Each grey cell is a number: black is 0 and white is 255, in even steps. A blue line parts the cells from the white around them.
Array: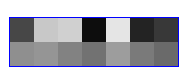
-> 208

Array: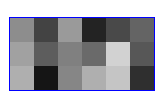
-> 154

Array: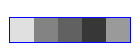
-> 97

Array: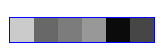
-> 124

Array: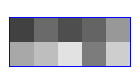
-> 78

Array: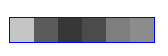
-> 55

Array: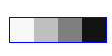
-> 127
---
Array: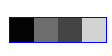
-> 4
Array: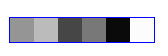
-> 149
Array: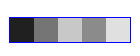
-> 32
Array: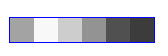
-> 163
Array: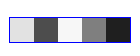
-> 226
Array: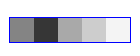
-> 132
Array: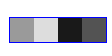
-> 154
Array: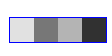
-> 225
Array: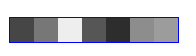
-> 70
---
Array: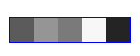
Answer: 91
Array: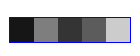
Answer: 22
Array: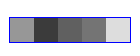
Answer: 151
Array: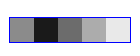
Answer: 139
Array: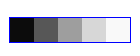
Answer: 12
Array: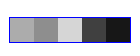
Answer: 172
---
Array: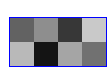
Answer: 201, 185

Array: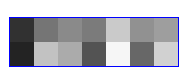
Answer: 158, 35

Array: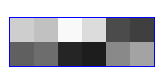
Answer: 63, 96

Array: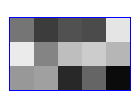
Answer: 229, 152

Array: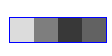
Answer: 98, 220

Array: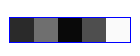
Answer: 250, 42

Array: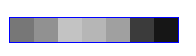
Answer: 22, 119
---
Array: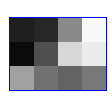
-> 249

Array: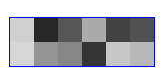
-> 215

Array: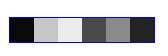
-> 235

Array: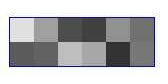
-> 224

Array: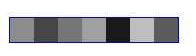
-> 189

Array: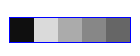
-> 218
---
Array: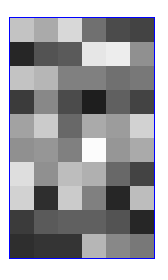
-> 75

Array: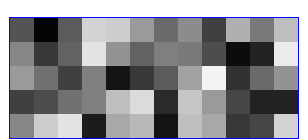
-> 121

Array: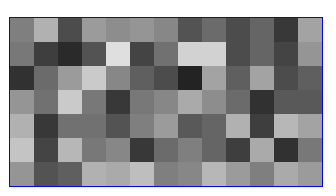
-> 56

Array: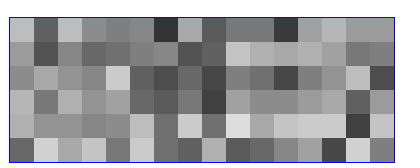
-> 155

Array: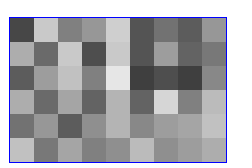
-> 92

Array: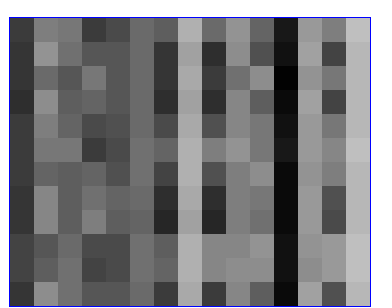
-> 126

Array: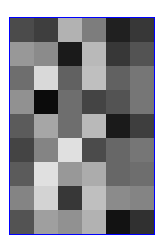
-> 32
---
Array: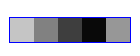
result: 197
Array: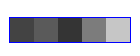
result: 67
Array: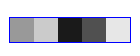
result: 153
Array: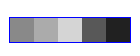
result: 137
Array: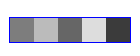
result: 125
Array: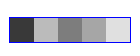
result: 57
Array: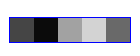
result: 69
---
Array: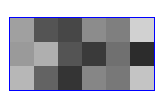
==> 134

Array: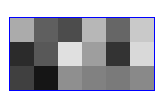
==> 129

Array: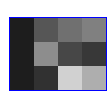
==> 49

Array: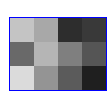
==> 148

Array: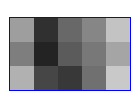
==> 56

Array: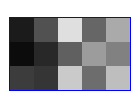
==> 202
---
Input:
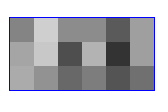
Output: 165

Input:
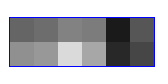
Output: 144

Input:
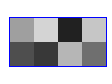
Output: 78

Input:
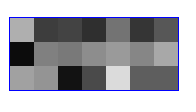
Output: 12

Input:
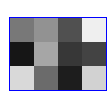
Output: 22

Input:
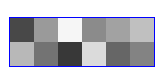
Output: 184

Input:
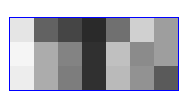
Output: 245

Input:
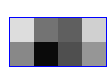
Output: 136
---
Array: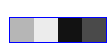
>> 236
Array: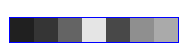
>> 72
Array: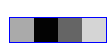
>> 3
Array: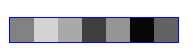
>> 149
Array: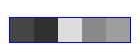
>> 221
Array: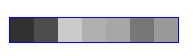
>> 167
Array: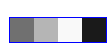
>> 181
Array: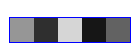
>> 214
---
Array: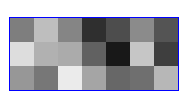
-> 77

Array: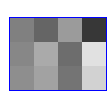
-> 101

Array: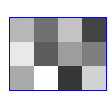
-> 113

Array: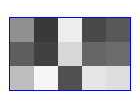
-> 237

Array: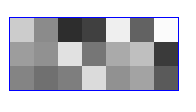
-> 239

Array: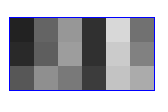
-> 48

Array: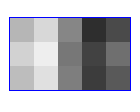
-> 134

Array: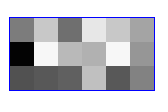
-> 231
